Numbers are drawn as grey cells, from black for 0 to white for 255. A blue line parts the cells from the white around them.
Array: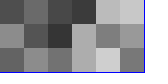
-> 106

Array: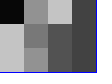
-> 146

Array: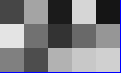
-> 164

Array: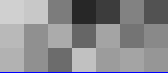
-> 200

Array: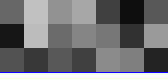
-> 193

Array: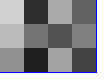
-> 46

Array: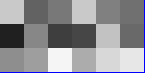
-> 98
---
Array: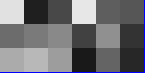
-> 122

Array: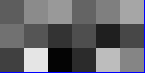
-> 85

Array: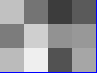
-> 207

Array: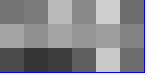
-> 144

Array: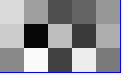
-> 7

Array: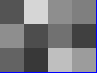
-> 77

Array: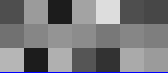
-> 134

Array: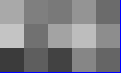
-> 113

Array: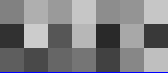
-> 204
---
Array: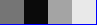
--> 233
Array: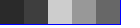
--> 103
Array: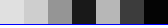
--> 4
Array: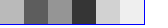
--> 239
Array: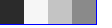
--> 138
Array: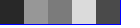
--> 74
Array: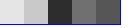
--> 86
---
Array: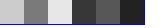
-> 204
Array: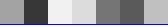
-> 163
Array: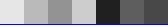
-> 230
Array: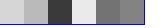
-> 214
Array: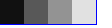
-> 17
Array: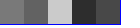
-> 121
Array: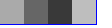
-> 170
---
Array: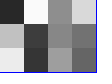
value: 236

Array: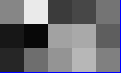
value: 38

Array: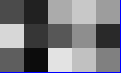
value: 94

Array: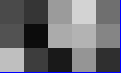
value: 191

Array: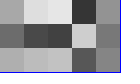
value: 175

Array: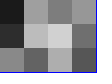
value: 137

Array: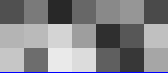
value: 198
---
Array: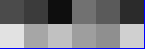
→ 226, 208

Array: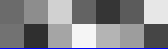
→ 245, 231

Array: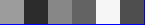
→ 246, 156

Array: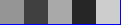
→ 205, 169

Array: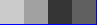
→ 203, 161

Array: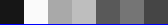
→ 250, 190

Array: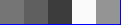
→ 250, 148

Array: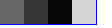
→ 212, 104

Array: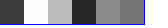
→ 252, 188

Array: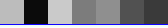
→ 203, 189
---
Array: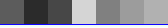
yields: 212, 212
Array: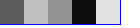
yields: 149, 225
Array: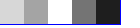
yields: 255, 255
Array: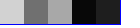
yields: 168, 210
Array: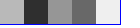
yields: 150, 239
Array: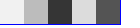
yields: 53, 241
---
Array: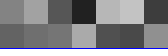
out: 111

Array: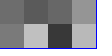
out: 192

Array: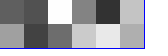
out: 66

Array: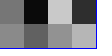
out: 97

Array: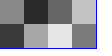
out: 166

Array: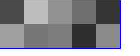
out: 118

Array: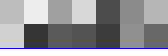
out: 53

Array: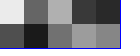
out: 26
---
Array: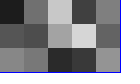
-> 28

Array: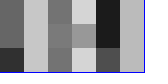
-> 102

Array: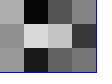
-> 174

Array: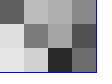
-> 94

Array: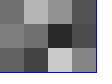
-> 112

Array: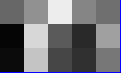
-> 103

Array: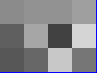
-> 139

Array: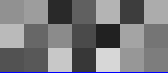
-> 145
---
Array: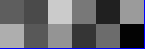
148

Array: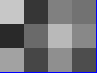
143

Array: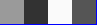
250

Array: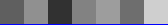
49

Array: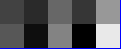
131

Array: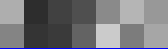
58
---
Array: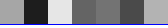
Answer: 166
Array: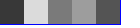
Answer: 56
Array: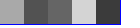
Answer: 169
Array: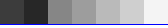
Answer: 60
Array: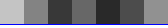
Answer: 196
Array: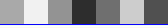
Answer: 169
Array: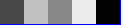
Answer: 72
